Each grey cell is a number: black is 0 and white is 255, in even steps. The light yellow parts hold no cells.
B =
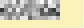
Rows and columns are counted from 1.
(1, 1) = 212
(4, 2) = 155
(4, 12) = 110
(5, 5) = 151
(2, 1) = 221
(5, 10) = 178
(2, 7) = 132
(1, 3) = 181
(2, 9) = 166
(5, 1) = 219
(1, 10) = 217
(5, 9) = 161
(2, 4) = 185
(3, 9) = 180
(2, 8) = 148
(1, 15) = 178
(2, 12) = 102
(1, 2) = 217
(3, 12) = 210
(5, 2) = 179
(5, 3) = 137
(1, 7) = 193
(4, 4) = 147
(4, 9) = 200
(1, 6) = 230

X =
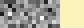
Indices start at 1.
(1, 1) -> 115
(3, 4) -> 33
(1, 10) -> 93
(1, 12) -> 37
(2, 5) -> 132
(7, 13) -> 58
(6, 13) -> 146
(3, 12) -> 101
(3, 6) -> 134
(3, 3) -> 170
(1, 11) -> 142
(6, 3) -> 182
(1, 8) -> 106
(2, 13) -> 160
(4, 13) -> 117
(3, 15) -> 173
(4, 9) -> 189
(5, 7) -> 189
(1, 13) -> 197
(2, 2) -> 172
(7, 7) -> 110
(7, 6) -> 75
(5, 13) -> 147
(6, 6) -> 138
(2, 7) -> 178
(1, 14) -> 144
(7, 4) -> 83
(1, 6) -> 147
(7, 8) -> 177
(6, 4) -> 165
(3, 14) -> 131
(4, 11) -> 133
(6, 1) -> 181
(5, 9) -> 155
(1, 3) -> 74

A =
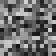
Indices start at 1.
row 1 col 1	115
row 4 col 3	107
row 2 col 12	50
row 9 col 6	157
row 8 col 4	30
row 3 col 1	167
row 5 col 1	124
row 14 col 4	109
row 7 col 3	93
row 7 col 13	95
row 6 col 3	175
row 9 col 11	83
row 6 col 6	165
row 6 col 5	96
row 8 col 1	24
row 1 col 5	85
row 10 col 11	66
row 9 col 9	28
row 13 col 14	191
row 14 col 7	31
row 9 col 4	173
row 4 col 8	175
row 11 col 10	42
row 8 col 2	99
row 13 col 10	37
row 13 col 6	74
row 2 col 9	101
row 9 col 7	155
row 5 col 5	25
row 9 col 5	72
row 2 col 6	145
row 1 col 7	209
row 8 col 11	39
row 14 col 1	170
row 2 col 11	47
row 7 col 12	129
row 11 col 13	125

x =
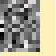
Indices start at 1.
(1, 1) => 80
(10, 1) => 16
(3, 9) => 131
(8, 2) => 139
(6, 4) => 183
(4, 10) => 216
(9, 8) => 98
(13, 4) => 123
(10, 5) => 89
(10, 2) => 112
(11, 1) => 71
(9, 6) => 161
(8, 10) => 140
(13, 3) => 85
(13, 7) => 184
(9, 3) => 150
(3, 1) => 118
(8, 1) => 233
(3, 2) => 112
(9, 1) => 1
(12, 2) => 107
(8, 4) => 198
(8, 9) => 77
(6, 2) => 120
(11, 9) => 95
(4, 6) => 47
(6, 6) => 80
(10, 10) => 116
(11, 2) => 141
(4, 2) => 31
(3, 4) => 141
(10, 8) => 91
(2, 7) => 235
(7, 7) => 105
